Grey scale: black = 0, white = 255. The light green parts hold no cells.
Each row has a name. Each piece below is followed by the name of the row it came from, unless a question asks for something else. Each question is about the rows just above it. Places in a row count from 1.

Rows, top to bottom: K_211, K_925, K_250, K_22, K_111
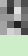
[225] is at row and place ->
K_925, 3
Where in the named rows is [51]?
K_925, 2
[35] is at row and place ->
K_22, 3
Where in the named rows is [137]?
K_925, 1

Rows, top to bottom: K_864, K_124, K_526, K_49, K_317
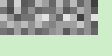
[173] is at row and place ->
K_124, 12
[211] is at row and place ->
K_864, 3
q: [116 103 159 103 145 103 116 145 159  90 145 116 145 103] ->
K_317
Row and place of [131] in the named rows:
K_49, 8

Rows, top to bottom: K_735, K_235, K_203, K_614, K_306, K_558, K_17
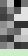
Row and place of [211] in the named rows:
K_306, 4
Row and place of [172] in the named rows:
K_614, 2
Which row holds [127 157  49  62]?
K_17
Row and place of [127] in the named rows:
K_17, 1
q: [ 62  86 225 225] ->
K_203
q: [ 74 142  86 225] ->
K_235

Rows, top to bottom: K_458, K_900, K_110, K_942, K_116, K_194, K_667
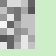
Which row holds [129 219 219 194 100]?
K_458
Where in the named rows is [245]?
K_942, 1
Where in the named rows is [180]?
K_667, 3
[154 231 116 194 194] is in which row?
K_110
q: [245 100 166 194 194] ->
K_942

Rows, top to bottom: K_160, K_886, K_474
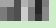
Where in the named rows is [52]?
K_474, 6
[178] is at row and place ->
K_160, 4

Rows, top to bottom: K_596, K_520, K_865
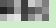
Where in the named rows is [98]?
K_596, 2
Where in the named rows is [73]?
K_865, 4
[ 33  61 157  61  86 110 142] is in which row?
K_520

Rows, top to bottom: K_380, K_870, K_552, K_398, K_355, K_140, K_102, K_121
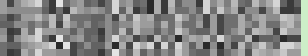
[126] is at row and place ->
K_380, 33
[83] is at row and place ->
K_121, 36

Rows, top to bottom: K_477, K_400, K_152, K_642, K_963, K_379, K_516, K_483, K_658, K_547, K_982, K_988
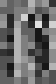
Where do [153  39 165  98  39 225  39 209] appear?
K_642
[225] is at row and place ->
K_642, 6
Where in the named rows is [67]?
K_963, 2
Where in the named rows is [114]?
K_477, 3
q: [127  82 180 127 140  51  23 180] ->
K_516
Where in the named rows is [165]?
K_642, 3

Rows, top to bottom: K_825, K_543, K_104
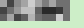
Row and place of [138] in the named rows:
K_825, 3
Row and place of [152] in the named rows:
K_543, 3
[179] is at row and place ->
K_104, 5
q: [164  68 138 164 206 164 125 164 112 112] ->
K_825
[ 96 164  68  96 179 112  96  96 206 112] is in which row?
K_104
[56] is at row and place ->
K_543, 9
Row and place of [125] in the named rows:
K_825, 7

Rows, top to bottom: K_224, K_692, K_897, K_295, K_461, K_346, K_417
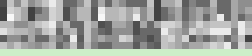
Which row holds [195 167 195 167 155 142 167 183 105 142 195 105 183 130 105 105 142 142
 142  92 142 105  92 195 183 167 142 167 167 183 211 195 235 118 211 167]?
K_417
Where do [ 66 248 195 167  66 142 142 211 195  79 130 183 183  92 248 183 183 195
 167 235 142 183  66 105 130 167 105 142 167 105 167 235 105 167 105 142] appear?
K_897
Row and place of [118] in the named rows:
K_417, 34
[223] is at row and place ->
K_461, 1
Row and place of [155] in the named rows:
K_417, 5

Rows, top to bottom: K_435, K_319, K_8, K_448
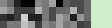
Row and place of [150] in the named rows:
K_8, 12
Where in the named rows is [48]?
K_8, 1
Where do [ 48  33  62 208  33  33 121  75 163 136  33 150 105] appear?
K_8
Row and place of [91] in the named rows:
K_435, 10

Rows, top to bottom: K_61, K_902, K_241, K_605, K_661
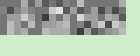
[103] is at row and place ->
K_61, 5
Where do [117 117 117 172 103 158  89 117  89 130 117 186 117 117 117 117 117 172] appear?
K_61
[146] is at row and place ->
K_661, 16
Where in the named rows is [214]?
K_241, 12

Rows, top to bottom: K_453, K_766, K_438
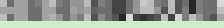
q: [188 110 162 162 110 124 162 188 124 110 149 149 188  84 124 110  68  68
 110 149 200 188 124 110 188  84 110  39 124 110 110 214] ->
K_453
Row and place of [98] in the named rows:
K_766, 14
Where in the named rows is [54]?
K_438, 21
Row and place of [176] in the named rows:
K_438, 8
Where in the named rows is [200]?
K_453, 21
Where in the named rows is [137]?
K_438, 15

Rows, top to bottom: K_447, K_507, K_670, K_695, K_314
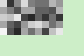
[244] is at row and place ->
K_314, 1
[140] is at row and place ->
K_447, 3
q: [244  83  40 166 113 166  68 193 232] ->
K_314
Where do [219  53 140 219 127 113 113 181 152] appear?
K_447

